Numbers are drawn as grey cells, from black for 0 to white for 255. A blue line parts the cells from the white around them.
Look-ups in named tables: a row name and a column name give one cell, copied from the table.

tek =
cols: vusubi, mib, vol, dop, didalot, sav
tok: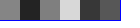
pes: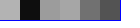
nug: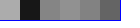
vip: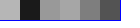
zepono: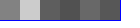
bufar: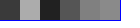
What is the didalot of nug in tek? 130
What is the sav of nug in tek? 100
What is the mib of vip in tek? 26
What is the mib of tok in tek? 35
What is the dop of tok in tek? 216
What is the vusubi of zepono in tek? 130
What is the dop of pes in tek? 166
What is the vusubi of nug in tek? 172
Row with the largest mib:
zepono

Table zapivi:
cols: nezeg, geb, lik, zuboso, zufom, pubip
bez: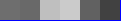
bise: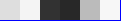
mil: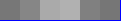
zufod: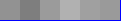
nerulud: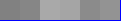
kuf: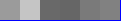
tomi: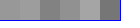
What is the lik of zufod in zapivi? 155
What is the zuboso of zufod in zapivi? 177
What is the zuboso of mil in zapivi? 177
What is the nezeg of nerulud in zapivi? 129
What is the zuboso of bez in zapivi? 203
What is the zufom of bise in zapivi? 187
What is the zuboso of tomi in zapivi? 145
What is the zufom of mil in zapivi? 128
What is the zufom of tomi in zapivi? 165
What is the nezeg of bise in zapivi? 222
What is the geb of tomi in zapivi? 157
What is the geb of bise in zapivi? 244
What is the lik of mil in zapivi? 170
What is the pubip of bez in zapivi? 65
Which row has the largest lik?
bez

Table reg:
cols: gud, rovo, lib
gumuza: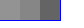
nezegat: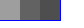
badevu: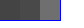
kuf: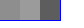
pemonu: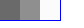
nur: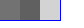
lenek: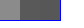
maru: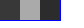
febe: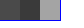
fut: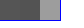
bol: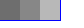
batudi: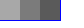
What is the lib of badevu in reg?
111
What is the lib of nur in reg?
211
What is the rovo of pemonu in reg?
143
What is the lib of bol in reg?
184
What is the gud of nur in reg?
114
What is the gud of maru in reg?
56
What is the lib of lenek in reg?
87
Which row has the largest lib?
pemonu

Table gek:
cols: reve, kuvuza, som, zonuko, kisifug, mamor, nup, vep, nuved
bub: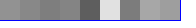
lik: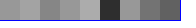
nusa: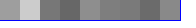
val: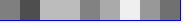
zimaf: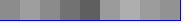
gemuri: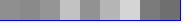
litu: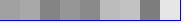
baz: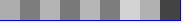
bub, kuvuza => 136
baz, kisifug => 182
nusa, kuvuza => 204
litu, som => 132
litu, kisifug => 138
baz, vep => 177
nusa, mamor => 126
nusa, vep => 107
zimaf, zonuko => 114
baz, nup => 211

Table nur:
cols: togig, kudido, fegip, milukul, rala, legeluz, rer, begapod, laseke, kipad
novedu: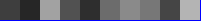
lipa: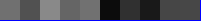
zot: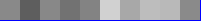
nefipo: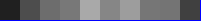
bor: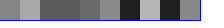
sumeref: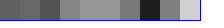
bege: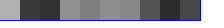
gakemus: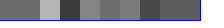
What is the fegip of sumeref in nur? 83
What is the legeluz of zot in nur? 209
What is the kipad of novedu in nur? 180
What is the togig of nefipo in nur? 32
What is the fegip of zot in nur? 136
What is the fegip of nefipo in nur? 109
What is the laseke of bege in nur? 43
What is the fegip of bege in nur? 49
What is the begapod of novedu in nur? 119
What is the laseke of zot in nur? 185
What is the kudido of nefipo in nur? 77
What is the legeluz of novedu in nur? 108
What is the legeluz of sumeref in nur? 150
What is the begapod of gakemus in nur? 72
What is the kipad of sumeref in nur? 208
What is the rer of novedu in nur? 138
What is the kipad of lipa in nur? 71
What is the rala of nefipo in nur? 169
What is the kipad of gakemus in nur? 93
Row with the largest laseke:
zot

